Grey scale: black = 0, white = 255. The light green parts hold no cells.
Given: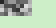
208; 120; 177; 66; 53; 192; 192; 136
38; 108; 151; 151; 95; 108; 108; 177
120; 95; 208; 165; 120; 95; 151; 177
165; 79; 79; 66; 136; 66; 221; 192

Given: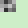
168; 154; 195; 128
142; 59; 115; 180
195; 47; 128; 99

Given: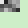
116; 188; 144; 89; 48
77; 104; 89; 130; 172
231; 32; 130; 172; 158

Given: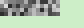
130; 216; 46; 115; 58; 130; 115; 99; 159; 203; 144; 203; 99; 203; 144
203; 159; 130; 130; 115; 115; 172; 86; 73; 172; 58; 58; 172; 99; 172
86; 99; 172; 144; 130; 187; 58; 159; 187; 144; 46; 159; 73; 187; 203
46; 73; 187; 58; 144; 46; 115; 144; 187; 159; 159; 187; 73; 86; 99

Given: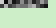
64; 179; 64; 88; 127; 113; 113; 154; 179; 88; 48; 21
205; 9; 139; 21; 48; 139; 64; 127; 34; 76; 154; 100

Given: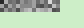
39; 175; 108; 120; 92; 148; 120; 136; 161; 108; 148; 108; 217; 120; 108
79; 148; 108; 136; 79; 148; 175; 190; 120; 190; 175; 161; 190; 79; 92
161; 79; 161; 120; 175; 136; 136; 136; 161; 92; 79; 120; 92; 190; 136

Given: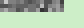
114; 198; 128; 128; 114; 128; 98; 82; 98; 114; 141; 82; 82; 128; 141; 67
141; 170; 128; 128; 82; 98; 156; 114; 114; 156; 51; 67; 170; 114; 156; 128
82; 82; 98; 114; 98; 98; 98; 114; 114; 98; 184; 82; 128; 141; 156; 98
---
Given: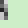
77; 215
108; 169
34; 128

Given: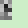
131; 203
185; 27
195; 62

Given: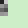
33; 201
150; 124
102; 83

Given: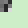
116; 126
105; 37
121; 40

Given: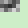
136; 173
86; 71
177; 105

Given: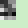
46; 52
112; 55
217; 120

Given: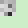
165; 191
221; 211
189; 210

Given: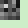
75; 40
130; 211
89; 23
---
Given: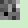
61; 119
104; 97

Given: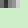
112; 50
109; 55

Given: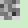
184; 134
81; 168

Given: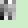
201; 83
129; 152

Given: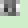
183; 123
224; 91

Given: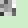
189; 85
125; 152

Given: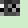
88; 44
240; 55
